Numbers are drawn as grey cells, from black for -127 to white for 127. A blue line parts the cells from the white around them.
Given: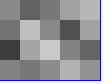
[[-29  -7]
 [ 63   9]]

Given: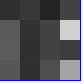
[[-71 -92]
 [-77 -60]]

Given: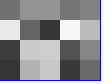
[[ 19  21]
 [-27 -73]]

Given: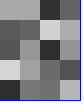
[[ 40 -77]
 [-28  82]]

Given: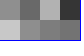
[[-22  50]
 [ 14  -2]]

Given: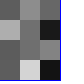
[[  13  -24]
 [ -15 -102]]
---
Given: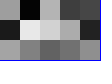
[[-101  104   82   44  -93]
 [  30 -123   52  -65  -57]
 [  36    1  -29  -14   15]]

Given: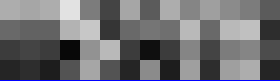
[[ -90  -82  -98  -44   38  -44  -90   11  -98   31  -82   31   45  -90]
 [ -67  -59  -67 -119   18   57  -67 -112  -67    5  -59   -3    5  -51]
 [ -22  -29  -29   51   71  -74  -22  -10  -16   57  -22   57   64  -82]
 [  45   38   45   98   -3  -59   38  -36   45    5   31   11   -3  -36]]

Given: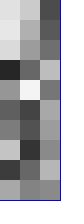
[[-89 -24  61]
 [-67 -24  54]
 [-32 -59  40]
 [ -3 -45  28]
 [ 22 116  -9]
 [ 40   3  10]
 [ 68 -75  10]
 [ 90  28 -16]
 [ 97  75 -51]
 [103  48 -38]]

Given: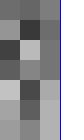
[[-62  58 -10]
 [-33   5 -10]
 [-18 -25  -2]
 [ 21 -70 -18]
 [ 28   5  50]
 [ 36 -33  50]
 [ 66 -54  42]]

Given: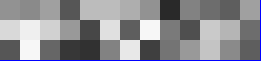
[[-41 119 -25 -72 -78   2 104 -64 -11  25  68  10 -33]
 [ 18  10  32 -41  60  60  46  18 -86   2 -18 -33  32]
 [ 89 111  81  25 -56  96 -33 119  -5 -48  74  53 -18]]

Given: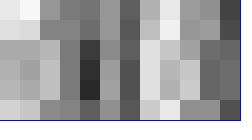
[[ 42  42  55  -5 -67  10 -33  96  70  34 -18 -25]
 [ 49  34  63  -5 -80  28 -46  96  55  70 -25 -18]
 [ 55  42  63  -5 -86  34 -46  96  49  76 -25 -18]
 [ 83  70  10   3 -33  16 -40  76 104  16  16 -46]
 [ 96  90   3   3 -18  22 -40  63 112  22  28 -53]
 [104 119  22  -5 -12  22 -33  49 104  28  16 -60]]

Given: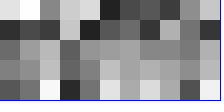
[[-79 -53 -66  71 -93 -40 -20 -73  49 -12 -73]
 [-40 -12 120 -85 -12  99  43  91  43 -46 113]
 [-20  29  57 -33  21  29  36   7   7  -6  49]
 [  0  14  63 -27   0  63  36  49  36  14  57]
 [ 99 126   7  77  91 -93 -53 -40 -66  14  71]]
